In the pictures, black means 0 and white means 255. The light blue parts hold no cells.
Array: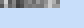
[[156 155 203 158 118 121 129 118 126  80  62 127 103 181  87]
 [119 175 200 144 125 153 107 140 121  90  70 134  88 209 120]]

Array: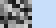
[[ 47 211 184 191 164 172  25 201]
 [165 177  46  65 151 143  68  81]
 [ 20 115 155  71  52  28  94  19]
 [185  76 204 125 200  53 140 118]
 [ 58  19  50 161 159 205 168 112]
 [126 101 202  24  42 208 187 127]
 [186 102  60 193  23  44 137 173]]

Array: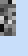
[[119  77  77 134]
 [138  70 109  11]
 [141 122 152  14]
 [ 96 213  85 176]
 [181 136  40 207]
 [ 69 145 113  87]
 [160 151  90  52]
 [ 94  92  85  95]
 [221  21 129 130]]

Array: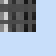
[[ 29  79  22  92  98  48  84 211 136]
 [ 31  78  27  89  99  55  77 205 133]
 [ 73  76  71  77  74  74  73  82  80]
 [ 29  79  22  93  96  48  83 209 136]
 [ 35  78  27  90  99  55  78 206 133]
 [ 72  76  71  77  74  75  72  81  80]
 [ 73  75  72  76  76  73  75  81  77]
 [ 29  79  23  92  97  48  83 209 136]]

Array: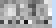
[[163 161 173 170 178 164 170 167 175 156 162 169 174]
 [212  53 132 121 162 242  21 209  77 157  74 209  70]
 [143 161 197 151 160 167 183 137 193 154 186 186 182]
 [252 171 152 184  81 139 184 186 122 219 227 200 161]
 [241 178 140 177 101 170 174 164 125 211 228 188 174]
 [219 177 175 170  82  94 178 219 137 192 195 184 130]
 [221 230 140 119 106 133 165 173 163 133 160 125 142]]

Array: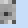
[[ 85 214 167 122]
 [170 163 155 155]
 [174 120  55 143]
 [166 161 152 157]
 [173 158 157 159]
 [ 82 177 211 194]]

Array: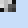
[[ 52  76 164  15]
 [ 79  91 184 222]
 [ 18 204 187 210]]

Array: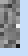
[[ 24 135 107  93 143]
 [172  95  85 170 148]
 [116 122 127 141 127]
 [108 122 125 133  75]
 [132 116 111 123 152]
 [240  94 117 155  77]
 [146 123 147 103 134]
 [159 133 148  86 139]
 [ 93 131 163  93 143]
 [149 105 143 128 157]
 [118 118  57  89 122]
 [131  90 132 167 169]]
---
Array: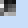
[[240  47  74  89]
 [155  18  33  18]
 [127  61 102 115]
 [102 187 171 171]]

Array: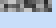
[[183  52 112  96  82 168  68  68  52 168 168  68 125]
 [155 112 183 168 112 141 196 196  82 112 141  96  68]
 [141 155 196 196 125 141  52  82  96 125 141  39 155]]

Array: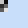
[[198  11]
 [ 93 225]
 [ 48 106]]

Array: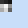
[[201 245 145]
 [171 217  95]
 [ 49  34  19]]

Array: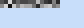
[[142 214  17 200 129 186 170 170 115  42 156 186 200 115 142]
 [ 85  58 214  58 100  72  72  85  85 186 100  58  42 129  42]]

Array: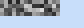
[[174  80  80 146  66  51 146 188 174 188 220  66  38 133 120]
 [146  96  66 174  80 133  66  66 162 146 120  80  96  51 162]
 [133 174  38 146  38 162 108  66 146 146 162  51 174 120 146]
 [ 80 174 108  80  96 108 204 188  51  51  38 108 108 204  80]]
